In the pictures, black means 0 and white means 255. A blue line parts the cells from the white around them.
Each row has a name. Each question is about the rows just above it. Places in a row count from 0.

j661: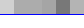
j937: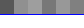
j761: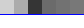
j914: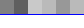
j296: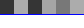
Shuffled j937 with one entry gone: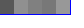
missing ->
[158]
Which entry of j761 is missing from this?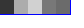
[114]
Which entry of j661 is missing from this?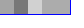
[180]
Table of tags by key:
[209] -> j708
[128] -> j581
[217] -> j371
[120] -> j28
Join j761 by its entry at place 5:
j28
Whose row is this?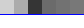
j761
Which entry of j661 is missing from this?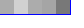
[180]

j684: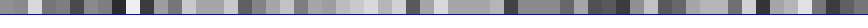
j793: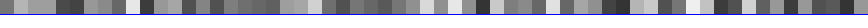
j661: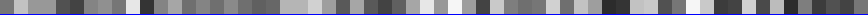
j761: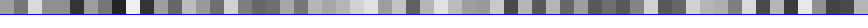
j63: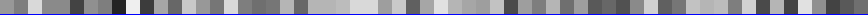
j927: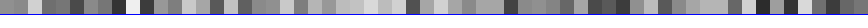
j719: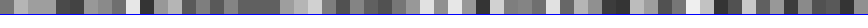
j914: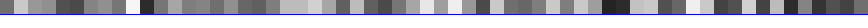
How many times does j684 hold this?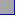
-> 11
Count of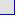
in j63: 2
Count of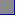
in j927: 6
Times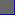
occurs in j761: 4
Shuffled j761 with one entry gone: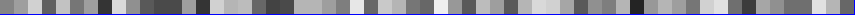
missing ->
[174]

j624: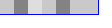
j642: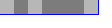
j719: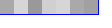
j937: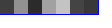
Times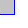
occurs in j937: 1
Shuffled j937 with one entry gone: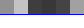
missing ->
[43]
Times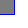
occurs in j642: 4
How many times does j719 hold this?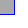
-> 2
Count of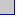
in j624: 4
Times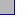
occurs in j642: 3

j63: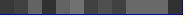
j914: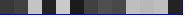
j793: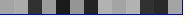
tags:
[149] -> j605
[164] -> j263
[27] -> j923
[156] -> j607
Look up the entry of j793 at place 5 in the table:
j605
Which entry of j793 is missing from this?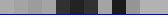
[41]
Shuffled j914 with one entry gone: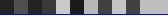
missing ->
[73]
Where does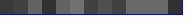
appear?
j63
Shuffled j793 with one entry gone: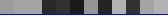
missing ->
[171]

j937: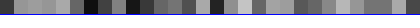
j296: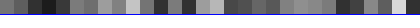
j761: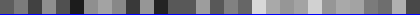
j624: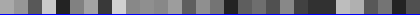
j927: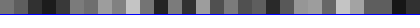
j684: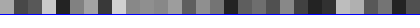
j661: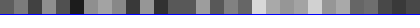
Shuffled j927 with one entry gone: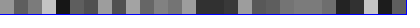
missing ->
[41]
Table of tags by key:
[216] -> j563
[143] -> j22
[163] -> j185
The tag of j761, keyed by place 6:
j22
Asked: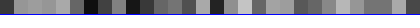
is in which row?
j937

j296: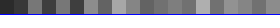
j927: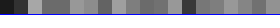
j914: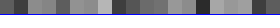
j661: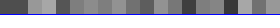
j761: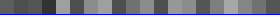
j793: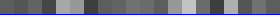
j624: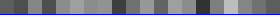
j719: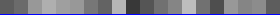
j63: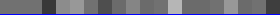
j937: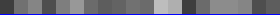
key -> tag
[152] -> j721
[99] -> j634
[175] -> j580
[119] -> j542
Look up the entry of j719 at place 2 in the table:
j721
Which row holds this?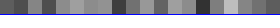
j624
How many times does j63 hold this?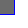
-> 5
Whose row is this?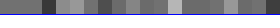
j63
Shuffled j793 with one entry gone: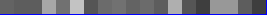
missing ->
[70]
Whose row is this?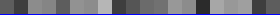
j914
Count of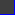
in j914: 3

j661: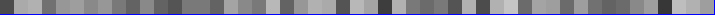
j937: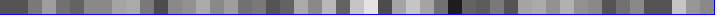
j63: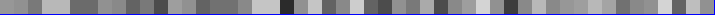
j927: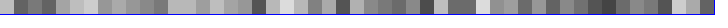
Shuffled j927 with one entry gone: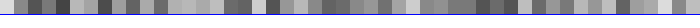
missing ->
[129]
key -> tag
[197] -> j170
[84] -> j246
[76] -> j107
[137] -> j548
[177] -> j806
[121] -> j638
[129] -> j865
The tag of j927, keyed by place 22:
j865
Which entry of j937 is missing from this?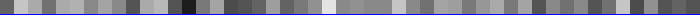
[92]

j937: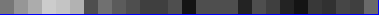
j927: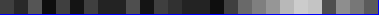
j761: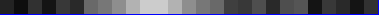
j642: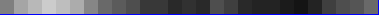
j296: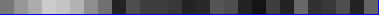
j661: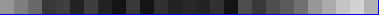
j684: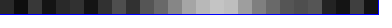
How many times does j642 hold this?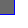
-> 2
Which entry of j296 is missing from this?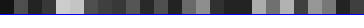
[99]
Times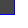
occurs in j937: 1
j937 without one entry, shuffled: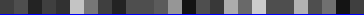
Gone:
[70]
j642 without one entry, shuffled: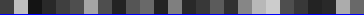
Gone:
[27]
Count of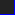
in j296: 5

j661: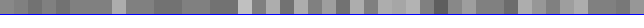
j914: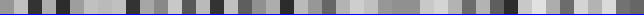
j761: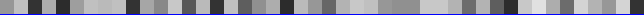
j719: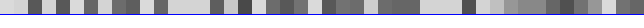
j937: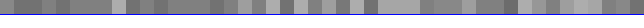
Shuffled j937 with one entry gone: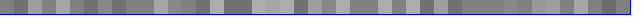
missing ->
[120]
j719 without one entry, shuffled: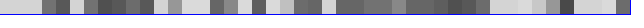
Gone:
[206]
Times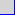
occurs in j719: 10
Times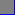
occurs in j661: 18
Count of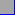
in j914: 1

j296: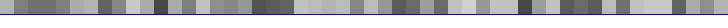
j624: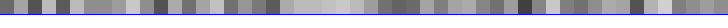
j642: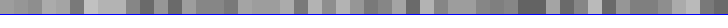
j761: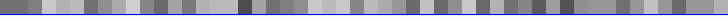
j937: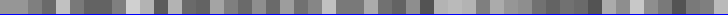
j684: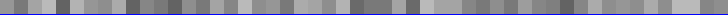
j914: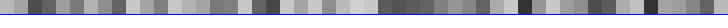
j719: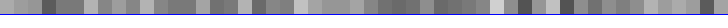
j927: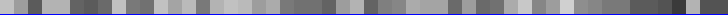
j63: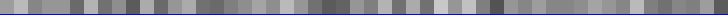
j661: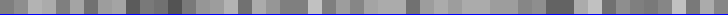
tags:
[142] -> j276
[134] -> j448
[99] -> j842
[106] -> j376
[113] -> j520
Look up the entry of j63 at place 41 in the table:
j276
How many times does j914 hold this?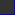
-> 2
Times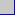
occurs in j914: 8

